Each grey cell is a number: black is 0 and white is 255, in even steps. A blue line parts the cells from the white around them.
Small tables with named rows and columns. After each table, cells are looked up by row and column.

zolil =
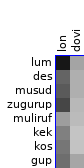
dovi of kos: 195
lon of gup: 110
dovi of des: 175
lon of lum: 23
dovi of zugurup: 184
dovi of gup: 166
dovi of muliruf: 187
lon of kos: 118
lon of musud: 90
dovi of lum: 164
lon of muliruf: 157
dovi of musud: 175
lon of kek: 128
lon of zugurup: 70
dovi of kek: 196

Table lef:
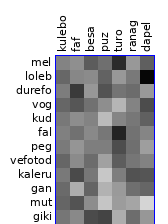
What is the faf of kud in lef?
141
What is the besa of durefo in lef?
151
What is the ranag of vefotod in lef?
118
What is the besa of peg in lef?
126
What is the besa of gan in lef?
100
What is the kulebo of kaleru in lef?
121
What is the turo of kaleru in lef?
126
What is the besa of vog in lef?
113
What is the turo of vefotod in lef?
93
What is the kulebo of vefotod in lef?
102
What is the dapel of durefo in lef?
153
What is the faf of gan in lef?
173
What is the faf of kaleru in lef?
74
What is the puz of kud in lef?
187
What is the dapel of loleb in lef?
6

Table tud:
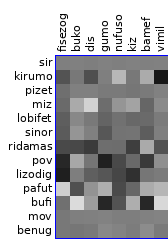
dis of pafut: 147
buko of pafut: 80
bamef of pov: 57
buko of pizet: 128
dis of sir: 126
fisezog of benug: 120
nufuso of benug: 131
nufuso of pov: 73
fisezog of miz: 106
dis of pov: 117
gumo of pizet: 122
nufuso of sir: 127
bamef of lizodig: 118

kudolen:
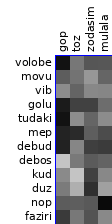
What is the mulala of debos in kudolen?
99
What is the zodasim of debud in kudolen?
63
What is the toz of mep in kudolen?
42
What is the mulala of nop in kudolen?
10
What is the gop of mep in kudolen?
35
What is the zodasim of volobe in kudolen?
86
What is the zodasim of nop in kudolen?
89

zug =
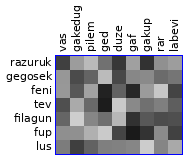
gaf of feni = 39
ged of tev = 28
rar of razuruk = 144
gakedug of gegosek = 75
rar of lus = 133
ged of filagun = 111
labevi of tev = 94

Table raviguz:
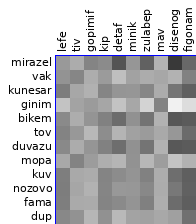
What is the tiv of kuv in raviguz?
169
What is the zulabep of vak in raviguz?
172
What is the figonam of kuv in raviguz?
95
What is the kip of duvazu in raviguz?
129
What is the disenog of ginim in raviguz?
241
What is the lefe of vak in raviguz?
147
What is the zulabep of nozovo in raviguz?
136
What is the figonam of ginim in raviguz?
221
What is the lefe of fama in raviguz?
126
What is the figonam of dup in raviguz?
112
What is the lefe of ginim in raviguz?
195
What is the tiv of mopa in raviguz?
131

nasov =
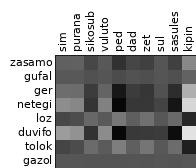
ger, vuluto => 100
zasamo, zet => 64
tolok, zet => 117
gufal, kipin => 98
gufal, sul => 85
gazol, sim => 86
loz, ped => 119
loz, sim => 71
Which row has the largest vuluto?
duvifo

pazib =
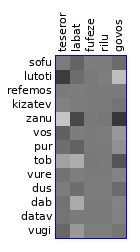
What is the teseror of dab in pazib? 115
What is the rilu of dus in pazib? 124
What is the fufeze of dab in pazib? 123
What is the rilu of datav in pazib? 123
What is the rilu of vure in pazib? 123
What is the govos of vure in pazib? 131
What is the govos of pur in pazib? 144
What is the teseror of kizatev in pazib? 129
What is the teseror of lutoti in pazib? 60
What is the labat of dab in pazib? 171
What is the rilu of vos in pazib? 124
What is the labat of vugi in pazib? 153
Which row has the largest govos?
lutoti

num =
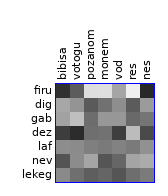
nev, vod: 102
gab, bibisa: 162
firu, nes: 40
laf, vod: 130
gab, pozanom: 109
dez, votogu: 44
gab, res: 105
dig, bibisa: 167
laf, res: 122
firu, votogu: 92
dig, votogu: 148
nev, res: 164
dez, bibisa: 61
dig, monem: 113
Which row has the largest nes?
nev

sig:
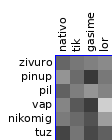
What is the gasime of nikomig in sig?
82
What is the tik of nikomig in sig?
106
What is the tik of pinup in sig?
107
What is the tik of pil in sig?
126
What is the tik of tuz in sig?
117
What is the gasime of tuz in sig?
72
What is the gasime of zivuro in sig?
128
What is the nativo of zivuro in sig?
102
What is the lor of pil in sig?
131
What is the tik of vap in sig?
88
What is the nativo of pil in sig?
97
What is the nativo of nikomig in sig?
123
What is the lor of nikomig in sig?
158
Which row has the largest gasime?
pil

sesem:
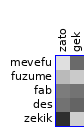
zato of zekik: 46
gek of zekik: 207
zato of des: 114
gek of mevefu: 106
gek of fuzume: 202
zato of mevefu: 223
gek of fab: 115
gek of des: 100
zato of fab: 124

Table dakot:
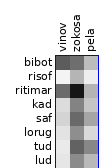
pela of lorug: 217
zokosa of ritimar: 22
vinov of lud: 230
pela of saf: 165
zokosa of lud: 139
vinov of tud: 234
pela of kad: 197

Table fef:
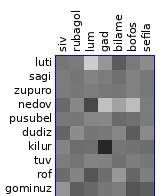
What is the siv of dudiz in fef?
101
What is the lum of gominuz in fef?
103
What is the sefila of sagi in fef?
120
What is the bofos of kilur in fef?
114
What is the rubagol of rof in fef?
132
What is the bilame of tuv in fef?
112
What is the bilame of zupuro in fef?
118
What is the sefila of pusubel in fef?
123
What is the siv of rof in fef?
108
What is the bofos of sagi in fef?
130
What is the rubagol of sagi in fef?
117
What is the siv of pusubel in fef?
120
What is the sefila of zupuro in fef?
120
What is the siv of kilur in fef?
132
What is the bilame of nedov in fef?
163
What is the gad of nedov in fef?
192
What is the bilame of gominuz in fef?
125
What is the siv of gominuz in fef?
148
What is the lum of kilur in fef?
111
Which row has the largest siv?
gominuz

